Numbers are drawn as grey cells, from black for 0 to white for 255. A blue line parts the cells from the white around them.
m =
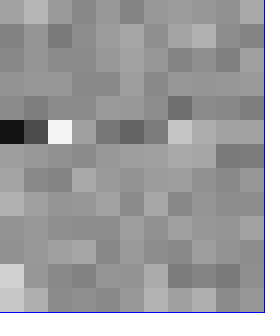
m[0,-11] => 162
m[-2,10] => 143
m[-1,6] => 178
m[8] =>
[177, 159, 148, 150, 162, 140, 167, 136, 148, 142, 142]
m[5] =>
[19, 76, 244, 160, 119, 100, 124, 198, 173, 161, 162]
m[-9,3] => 140
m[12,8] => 174
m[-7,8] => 165
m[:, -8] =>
[135, 142, 140, 138, 140, 160, 139, 170, 150, 142, 165, 130, 143]
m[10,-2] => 147
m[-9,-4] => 111
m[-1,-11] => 199
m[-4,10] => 161
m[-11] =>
[136, 148, 140, 140, 152, 162, 151, 132, 143, 128, 160]
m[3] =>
[147, 150, 151, 138, 138, 158, 137, 150, 148, 150, 155]
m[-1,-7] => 137
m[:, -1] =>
[170, 131, 160, 155, 126, 162, 125, 150, 142, 161, 142, 143, 150]
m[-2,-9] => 137
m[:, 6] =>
[152, 143, 151, 137, 141, 124, 160, 157, 167, 145, 141, 172, 178]
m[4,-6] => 152
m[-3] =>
[144, 152, 159, 165, 135, 154, 141, 138, 158, 147, 142]
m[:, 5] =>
[131, 165, 162, 158, 152, 100, 158, 147, 140, 158, 154, 147, 152]
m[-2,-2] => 122
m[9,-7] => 141

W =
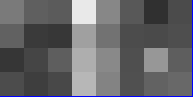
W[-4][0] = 122
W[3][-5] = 183
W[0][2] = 91
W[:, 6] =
[48, 74, 151, 98]
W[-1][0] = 76
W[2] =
[54, 69, 94, 174, 137, 79, 151, 94]
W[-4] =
[122, 95, 91, 233, 135, 88, 48, 75]

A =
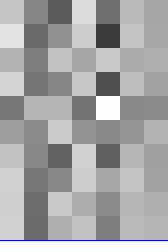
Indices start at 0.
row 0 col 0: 197
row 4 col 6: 140
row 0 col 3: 220
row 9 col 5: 186
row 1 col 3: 204
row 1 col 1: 105
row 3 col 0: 213
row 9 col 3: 193
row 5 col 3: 147
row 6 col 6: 159
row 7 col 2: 135
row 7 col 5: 196
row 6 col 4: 97
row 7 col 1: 119
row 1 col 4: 59
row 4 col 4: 254
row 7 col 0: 208
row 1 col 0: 227
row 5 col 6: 178
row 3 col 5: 189

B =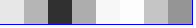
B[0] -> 231
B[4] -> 247
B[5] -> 253
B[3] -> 173

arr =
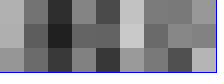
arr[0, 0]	177
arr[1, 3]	100
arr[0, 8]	152
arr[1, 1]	93
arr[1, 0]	175
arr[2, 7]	80
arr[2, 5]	154
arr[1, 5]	201
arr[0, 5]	194

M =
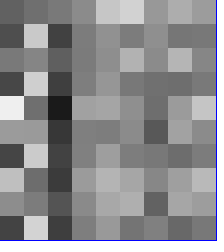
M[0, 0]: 97
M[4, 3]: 161
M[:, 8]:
[156, 120, 134, 121, 197, 139, 124, 185, 157, 120]
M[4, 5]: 143
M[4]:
[239, 111, 26, 161, 165, 143, 110, 155, 197]
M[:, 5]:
[210, 124, 178, 120, 143, 139, 125, 166, 175, 116]
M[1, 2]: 65
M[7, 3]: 155
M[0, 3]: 139
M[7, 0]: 191
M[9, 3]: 126
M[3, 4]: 150
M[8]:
[141, 124, 84, 138, 168, 175, 98, 166, 157]
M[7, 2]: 59
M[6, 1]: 203
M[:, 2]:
[121, 65, 95, 63, 26, 55, 66, 59, 84, 62]
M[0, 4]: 198
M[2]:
[121, 133, 95, 123, 142, 178, 139, 181, 134]
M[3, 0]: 71

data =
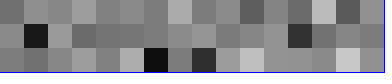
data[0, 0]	111
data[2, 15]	145
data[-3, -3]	187
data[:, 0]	[111, 138, 125]
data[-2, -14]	154
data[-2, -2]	133
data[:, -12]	[129, 115, 129]
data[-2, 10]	133
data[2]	[125, 113, 135, 157, 129, 174, 14, 124, 47, 155, 191, 147, 146, 138, 199, 145]
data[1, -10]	124
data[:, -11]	[137, 118, 174]
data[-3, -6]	94

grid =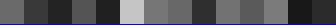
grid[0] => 106
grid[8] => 47
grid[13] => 43
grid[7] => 104
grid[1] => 57

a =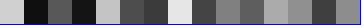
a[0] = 208
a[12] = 144
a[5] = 77
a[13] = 63

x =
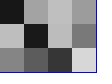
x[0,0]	23
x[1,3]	121

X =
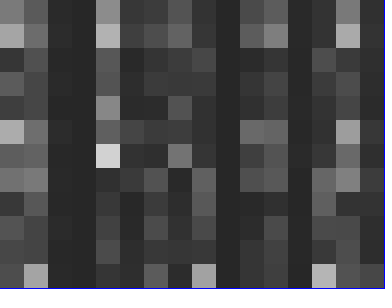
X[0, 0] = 122
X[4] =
[62, 70, 39, 39, 135, 43, 44, 82, 49, 39, 48, 61, 41, 51, 69, 43]
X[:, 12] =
[41, 41, 40, 40, 41, 40, 42, 39, 39, 40, 40, 39]
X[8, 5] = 40
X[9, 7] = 49
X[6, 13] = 55
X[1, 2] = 44
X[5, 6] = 59
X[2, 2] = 40
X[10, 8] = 56
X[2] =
[54, 80, 40, 39, 87, 41, 52, 60, 71, 39, 43, 53, 40, 77, 58, 47]
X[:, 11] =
[92, 126, 53, 68, 61, 100, 83, 88, 48, 74, 65, 63]
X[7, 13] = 102
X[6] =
[93, 98, 40, 39, 210, 50, 47, 115, 53, 39, 63, 83, 42, 55, 105, 47]
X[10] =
[71, 68, 40, 39, 75, 45, 56, 54, 56, 39, 53, 65, 40, 57, 77, 45]
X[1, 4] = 178
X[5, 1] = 110
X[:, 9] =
[39, 39, 39, 39, 39, 39, 39, 39, 39, 39, 39, 39]
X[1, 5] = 63
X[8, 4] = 56
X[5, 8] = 49
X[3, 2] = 42
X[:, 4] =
[140, 178, 87, 83, 135, 95, 210, 48, 56, 65, 75, 53]
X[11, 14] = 82
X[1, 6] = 77
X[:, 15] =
[48, 51, 47, 45, 43, 55, 47, 60, 51, 46, 45, 71]
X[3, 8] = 58
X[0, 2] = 42
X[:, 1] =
[90, 108, 80, 70, 70, 110, 98, 121, 87, 68, 68, 164]
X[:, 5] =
[55, 63, 41, 45, 43, 69, 50, 58, 40, 41, 45, 46]
